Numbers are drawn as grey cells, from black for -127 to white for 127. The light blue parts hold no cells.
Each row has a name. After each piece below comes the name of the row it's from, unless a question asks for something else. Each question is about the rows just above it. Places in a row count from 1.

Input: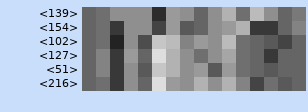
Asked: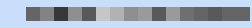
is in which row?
<51>
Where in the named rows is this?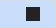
<102>, 3
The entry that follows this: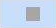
-16
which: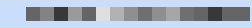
<127>
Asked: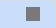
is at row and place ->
<139>, 16
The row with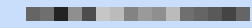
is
<102>
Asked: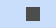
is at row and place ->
<102>, 5

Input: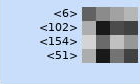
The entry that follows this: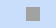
54
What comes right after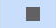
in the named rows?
11

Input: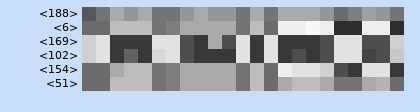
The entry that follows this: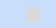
98
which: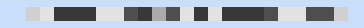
<169>
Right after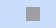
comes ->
22
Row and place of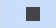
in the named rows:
<102>, 21
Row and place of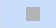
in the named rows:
<51>, 22
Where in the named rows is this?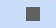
<102>, 4

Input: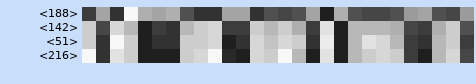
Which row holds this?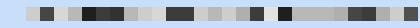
<142>
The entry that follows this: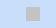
87
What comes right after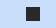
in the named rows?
-96
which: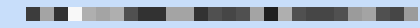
<188>
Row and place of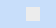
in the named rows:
<51>, 18

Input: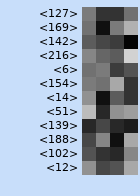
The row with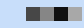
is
<188>
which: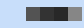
<102>
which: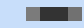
<127>
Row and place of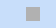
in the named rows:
<169>, 4
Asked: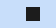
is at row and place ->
<139>, 4
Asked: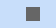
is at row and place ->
<216>, 2

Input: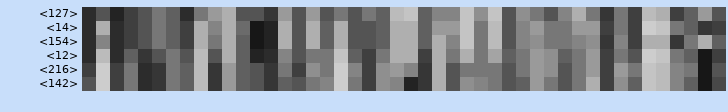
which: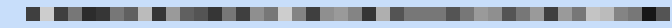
<216>
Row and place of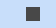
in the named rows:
<142>, 46
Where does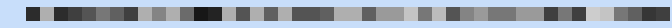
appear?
<14>
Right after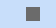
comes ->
-104
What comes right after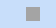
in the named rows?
-31

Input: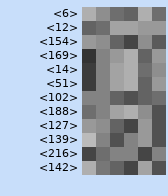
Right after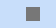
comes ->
-28
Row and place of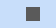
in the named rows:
<154>, 6

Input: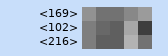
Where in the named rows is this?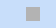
<216>, 4
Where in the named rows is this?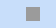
<169>, 5
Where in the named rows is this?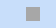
<102>, 4
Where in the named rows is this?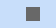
<102>, 2

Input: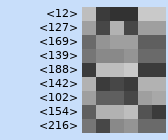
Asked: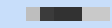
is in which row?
<12>
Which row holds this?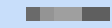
<169>
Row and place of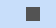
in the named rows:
<154>, 5

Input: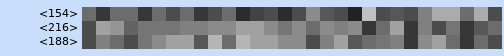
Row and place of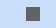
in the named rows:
<216>, 4
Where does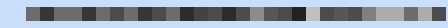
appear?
<154>
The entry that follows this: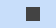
-51
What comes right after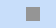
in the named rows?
-28

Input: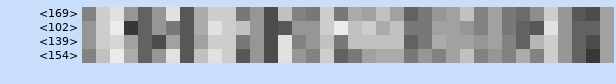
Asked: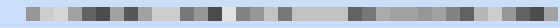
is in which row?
<139>
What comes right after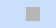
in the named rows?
77
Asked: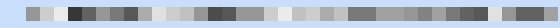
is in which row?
<102>
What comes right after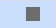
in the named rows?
13
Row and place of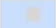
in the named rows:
<139>, 3
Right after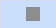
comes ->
77

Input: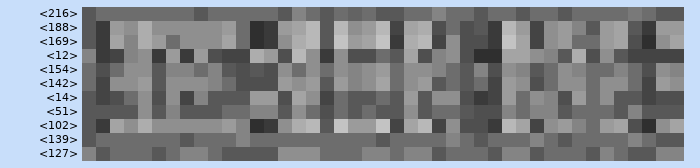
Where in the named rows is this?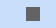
<216>, 20
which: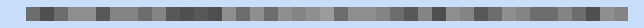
<154>
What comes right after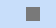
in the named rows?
-18

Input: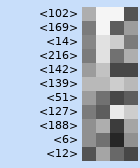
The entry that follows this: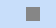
97
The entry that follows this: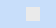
77

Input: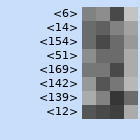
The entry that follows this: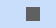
2
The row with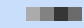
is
<139>
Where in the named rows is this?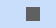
<14>, 2

